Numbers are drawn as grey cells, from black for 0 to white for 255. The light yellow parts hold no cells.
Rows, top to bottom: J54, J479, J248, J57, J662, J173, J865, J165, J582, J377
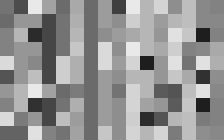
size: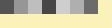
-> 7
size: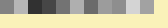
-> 11
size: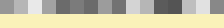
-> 16
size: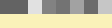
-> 8

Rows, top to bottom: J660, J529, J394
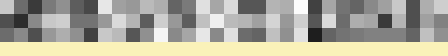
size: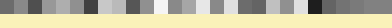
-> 28
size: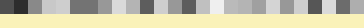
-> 26
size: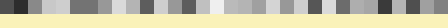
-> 32
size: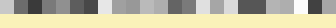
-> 24
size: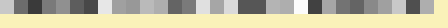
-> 31
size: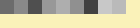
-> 9
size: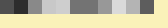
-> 11

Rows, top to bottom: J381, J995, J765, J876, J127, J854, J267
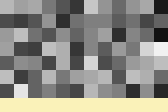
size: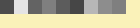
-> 9
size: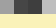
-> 4
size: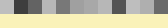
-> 12
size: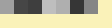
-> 7
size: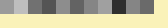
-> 11
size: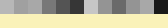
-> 12

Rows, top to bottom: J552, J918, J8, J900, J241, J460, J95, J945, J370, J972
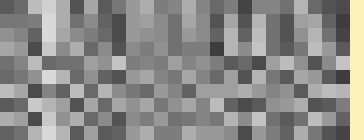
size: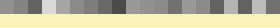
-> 20
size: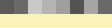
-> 8
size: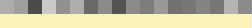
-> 18
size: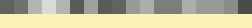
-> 18

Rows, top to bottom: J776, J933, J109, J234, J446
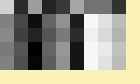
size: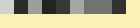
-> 9
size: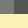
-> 2
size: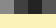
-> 4
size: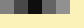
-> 5
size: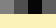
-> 4
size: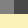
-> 2
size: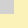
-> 1

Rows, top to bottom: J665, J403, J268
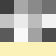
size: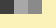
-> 3
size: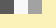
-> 3
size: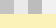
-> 4
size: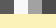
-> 4
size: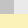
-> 2
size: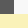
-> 2

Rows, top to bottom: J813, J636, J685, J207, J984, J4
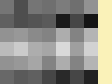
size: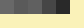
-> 5
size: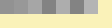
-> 7
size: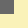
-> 1
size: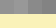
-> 4
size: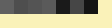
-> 7

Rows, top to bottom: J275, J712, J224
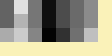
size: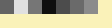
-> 7
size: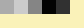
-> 5
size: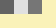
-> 3
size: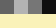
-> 4
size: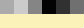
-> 6
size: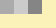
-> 3
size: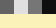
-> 4

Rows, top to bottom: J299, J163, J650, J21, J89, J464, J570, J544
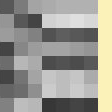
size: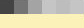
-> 6
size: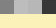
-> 4
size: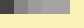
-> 5

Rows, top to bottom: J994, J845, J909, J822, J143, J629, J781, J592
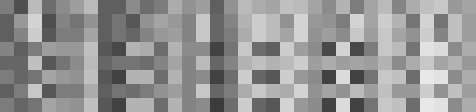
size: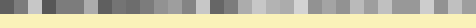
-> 34
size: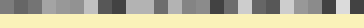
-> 26
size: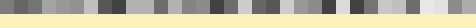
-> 34
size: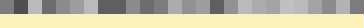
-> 26
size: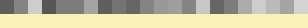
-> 22

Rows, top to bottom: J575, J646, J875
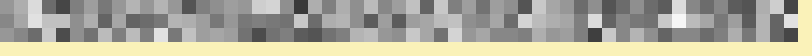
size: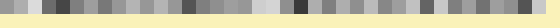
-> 39
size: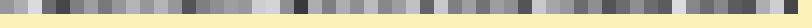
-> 57
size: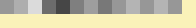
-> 13
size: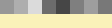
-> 8
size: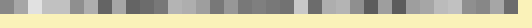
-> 37
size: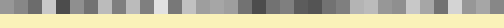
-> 36
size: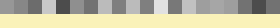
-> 20

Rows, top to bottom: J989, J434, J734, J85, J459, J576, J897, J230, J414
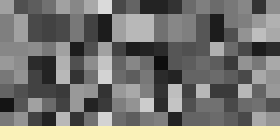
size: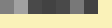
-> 7
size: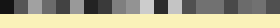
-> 20
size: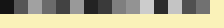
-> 15
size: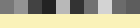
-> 10
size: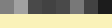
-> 8
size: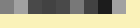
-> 9

